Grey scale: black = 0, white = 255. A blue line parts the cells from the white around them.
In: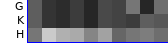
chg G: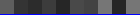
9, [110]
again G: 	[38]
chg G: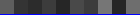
6, [67]
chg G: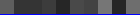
2, [44]

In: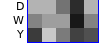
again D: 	[179]
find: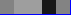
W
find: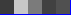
Y
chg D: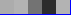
0, [179]

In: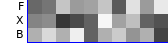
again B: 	[176]
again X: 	[98]
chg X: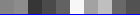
8, [98]

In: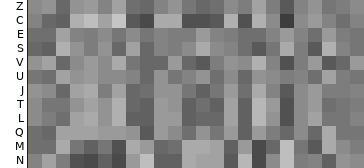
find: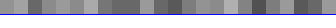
V
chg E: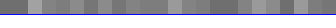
19, [131]
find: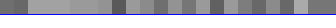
Q
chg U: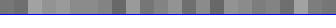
9, [147]

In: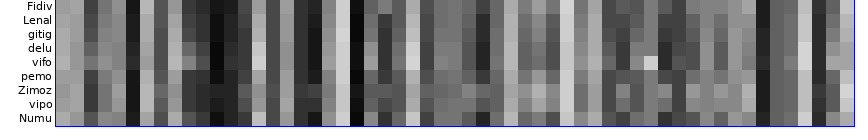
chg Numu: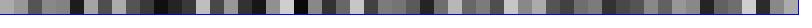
27, [116]
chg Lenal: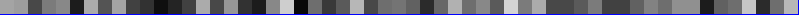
36, [206]
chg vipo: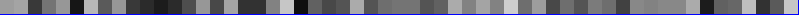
12, [36]
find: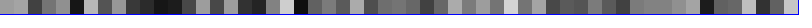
Fidiv
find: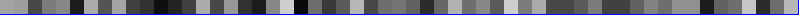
Lenal
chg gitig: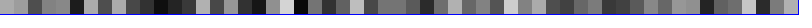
49, [136]

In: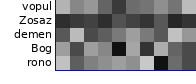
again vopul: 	[116]
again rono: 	[143]
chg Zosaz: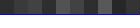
6, [52]

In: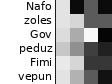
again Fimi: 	[55]
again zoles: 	[91]
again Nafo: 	[11]
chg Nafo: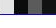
3, [11]
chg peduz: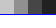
2, [63]
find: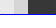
Fimi
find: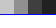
peduz

